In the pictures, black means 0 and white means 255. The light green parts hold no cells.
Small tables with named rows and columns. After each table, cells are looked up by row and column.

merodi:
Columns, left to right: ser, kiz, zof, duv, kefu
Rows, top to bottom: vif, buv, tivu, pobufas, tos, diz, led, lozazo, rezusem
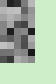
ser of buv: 181
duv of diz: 81
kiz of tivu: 177
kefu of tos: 29
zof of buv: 192
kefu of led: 154
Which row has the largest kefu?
vif

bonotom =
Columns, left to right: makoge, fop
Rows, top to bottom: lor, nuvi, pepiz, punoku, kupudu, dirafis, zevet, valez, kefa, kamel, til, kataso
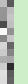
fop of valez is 133
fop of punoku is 191
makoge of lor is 190
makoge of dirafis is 134
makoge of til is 224
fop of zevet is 102
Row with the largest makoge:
kupudu

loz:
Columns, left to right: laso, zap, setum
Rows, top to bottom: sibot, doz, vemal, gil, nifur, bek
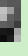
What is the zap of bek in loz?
30
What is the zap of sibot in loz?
87
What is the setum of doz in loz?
84
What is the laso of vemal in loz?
182
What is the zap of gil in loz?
88
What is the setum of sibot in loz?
88
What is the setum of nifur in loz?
161
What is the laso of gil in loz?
95
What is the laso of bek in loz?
12
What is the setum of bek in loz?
180
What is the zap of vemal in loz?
96
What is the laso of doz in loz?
193
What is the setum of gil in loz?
61
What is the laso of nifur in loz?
24

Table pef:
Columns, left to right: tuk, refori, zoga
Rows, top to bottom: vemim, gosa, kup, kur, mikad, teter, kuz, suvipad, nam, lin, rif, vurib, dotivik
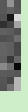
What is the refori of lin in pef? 112
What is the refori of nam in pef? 56
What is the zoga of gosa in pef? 87
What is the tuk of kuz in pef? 100
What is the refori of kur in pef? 67
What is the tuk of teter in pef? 79
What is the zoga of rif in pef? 86
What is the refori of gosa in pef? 98
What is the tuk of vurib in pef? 85
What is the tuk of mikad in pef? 96
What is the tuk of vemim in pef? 89
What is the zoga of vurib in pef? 181
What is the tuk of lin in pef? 137
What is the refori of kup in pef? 23
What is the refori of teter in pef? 84

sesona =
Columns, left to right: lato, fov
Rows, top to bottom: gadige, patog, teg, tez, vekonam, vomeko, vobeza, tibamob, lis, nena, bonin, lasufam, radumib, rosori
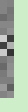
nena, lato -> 105
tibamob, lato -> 201
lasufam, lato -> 127
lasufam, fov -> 126
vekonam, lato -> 127
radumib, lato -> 153
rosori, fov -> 141
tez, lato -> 135

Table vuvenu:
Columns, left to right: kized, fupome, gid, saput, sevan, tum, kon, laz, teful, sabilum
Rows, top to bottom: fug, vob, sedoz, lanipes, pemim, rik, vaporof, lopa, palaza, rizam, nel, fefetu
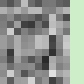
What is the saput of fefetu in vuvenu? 160
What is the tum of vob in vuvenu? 185
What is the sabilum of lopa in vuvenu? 180
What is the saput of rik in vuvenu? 138
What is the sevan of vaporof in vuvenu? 150
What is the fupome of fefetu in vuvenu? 92
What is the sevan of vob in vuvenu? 184
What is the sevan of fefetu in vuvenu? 210
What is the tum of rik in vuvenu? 191
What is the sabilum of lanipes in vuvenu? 148
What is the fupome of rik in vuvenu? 135
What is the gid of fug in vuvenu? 115
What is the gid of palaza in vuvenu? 157
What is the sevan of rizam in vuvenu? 140
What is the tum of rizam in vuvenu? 95
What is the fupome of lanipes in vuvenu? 97
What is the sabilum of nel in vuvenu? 180
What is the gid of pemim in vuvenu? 84

